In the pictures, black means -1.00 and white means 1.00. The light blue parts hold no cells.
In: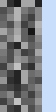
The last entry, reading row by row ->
-0.05
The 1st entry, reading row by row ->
0.30
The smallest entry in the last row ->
-0.62
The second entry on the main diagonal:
-0.15
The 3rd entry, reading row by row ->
-0.82
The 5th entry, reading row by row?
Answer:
0.30
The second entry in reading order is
-0.62
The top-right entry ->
-0.72
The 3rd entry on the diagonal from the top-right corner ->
-0.25
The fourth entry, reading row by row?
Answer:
0.30
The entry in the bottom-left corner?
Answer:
0.17
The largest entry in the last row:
0.30
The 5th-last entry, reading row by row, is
-0.49

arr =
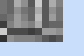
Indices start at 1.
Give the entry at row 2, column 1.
-0.09
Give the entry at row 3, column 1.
-0.20
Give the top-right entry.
0.01
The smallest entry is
-0.62
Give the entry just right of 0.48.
-0.30
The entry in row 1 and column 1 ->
-0.09
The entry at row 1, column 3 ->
0.35
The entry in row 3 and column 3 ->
0.22

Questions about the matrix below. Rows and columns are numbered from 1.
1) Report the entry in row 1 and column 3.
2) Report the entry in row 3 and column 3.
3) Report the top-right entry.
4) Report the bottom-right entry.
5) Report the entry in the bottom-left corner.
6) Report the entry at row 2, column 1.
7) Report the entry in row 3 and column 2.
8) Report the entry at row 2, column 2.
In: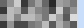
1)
0.60
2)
0.05
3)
-0.06
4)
-0.30
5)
-0.55
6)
-0.55
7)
0.47
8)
0.47

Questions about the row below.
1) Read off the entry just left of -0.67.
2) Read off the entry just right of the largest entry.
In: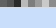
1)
-0.35
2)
0.10
